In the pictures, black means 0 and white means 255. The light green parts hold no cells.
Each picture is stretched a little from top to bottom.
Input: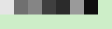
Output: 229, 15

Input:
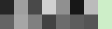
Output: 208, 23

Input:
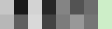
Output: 217, 25

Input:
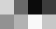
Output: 249, 11

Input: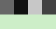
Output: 199, 16

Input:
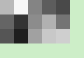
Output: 247, 30

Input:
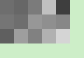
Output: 213, 62
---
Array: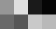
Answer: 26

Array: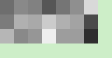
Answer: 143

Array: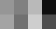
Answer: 185

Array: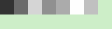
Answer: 254

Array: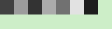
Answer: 226

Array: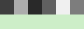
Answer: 240

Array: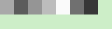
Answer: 112

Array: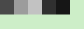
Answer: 48
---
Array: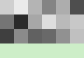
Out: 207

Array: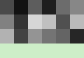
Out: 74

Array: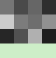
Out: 118

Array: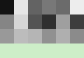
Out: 19

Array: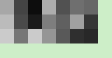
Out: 167

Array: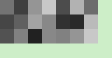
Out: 115

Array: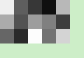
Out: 239

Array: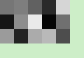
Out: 118

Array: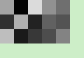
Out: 164

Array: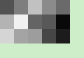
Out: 82
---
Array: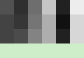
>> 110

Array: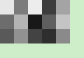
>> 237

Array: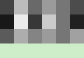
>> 105

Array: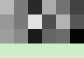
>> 41

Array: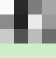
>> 125

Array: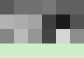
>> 113

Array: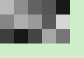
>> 98

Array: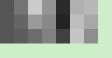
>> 203
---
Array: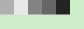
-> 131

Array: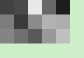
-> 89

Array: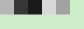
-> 26

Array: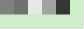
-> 231

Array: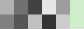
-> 192

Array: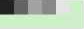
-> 162

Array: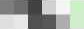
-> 80

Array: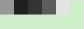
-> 52

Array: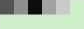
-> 13
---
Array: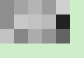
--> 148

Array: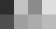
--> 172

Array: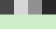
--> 145

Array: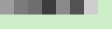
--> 82

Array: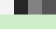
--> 129

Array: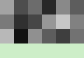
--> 62
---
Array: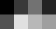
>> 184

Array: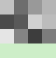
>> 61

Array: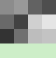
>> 189

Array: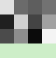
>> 11

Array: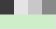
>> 200

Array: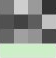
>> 147
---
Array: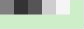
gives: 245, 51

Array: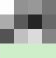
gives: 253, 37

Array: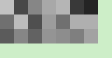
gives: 194, 36

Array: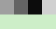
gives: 208, 12

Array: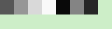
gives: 249, 9

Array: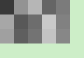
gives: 201, 57

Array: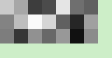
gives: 250, 17

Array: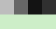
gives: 189, 19
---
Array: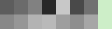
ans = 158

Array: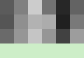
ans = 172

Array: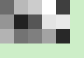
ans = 86

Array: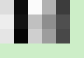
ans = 192

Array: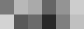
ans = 40

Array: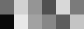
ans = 135
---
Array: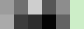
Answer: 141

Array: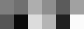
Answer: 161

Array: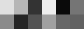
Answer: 117

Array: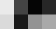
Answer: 39

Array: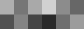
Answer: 103

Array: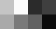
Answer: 63

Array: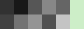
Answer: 101

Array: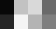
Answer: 106

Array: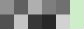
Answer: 112
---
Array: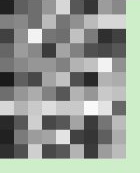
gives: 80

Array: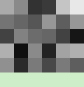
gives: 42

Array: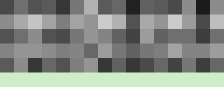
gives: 140

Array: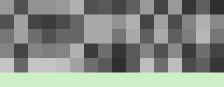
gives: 103

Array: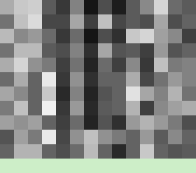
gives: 179

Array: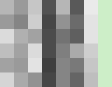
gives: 170
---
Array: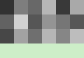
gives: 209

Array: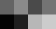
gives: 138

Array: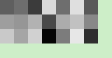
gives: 150

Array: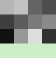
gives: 92

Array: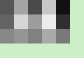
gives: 214

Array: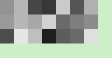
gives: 183

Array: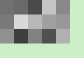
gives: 217
